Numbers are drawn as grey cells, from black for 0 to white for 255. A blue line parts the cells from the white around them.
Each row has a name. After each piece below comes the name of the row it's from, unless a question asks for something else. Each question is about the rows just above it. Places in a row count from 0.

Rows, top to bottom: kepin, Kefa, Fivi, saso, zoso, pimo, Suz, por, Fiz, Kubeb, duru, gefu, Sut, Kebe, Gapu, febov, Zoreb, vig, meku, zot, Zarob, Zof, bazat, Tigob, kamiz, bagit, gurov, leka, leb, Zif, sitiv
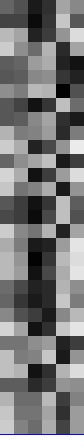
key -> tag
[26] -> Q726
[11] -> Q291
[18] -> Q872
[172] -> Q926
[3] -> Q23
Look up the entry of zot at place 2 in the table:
Q872
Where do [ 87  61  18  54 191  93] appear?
Gapu
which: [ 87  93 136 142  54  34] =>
pimo
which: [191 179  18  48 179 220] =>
gurov
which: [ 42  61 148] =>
leka

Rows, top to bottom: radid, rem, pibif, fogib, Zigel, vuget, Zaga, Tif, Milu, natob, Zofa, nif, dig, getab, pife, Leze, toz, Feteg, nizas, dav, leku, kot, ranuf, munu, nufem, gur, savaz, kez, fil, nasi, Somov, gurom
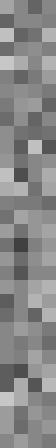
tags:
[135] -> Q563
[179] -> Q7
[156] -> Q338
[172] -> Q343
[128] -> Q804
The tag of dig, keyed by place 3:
Q343
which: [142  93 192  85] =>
Zofa

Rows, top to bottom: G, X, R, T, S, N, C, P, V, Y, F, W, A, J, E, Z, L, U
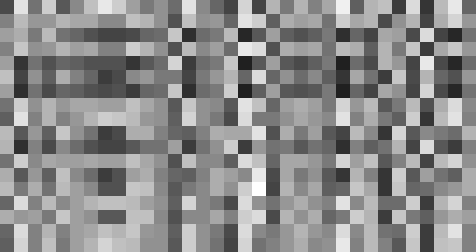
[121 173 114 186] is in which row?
J
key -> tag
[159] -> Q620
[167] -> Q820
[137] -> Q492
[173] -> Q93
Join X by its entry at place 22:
Q820
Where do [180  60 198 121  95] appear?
Z

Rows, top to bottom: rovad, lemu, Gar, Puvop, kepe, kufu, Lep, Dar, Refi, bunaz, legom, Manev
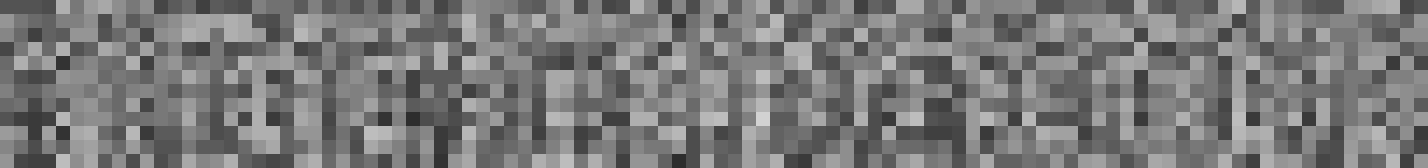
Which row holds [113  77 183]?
Refi
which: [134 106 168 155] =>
Puvop
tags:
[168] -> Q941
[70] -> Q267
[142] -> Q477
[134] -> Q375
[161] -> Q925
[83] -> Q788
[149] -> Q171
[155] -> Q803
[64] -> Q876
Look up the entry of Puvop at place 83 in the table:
Q876

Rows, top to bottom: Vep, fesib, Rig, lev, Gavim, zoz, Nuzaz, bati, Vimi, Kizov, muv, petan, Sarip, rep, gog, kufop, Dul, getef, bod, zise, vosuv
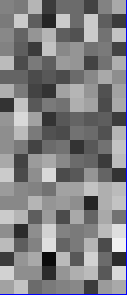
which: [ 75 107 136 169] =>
zoz
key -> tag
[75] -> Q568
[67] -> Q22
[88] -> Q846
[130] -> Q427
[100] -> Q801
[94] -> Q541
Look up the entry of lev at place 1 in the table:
Q541
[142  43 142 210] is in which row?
Dul
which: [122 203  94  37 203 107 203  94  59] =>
fesib

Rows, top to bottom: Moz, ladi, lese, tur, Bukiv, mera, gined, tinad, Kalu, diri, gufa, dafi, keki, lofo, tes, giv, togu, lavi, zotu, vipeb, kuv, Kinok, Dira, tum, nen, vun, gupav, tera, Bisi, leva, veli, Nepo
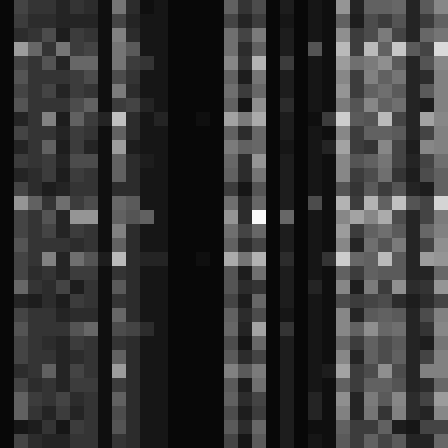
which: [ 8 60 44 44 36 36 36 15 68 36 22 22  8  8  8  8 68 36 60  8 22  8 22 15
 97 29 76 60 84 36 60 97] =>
ladi
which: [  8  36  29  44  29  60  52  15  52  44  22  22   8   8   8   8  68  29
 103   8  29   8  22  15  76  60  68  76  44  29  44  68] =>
Kinok

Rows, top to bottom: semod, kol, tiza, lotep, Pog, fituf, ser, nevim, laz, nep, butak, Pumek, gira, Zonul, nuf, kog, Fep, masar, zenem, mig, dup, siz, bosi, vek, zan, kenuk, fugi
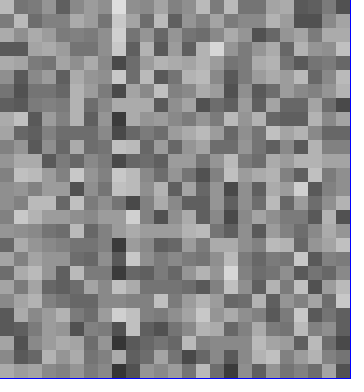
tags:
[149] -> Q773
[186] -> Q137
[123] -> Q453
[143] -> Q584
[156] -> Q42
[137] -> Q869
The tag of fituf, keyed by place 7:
Q584
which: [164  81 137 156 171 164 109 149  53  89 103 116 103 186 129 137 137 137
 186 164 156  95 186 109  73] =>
zan
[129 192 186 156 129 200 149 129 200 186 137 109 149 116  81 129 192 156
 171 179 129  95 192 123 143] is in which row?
gira
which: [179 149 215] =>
mig
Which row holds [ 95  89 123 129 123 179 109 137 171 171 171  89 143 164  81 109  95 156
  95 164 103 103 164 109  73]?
nevim
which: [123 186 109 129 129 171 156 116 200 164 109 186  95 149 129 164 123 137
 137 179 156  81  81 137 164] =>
kol
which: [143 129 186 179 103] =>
masar

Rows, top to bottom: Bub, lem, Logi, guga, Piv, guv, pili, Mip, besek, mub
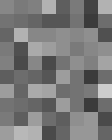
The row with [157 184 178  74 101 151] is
mub
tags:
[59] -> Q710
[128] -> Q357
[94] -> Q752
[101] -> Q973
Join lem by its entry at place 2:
Q973
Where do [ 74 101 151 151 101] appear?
mub
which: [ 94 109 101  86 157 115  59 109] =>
guv
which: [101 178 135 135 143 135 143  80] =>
Logi

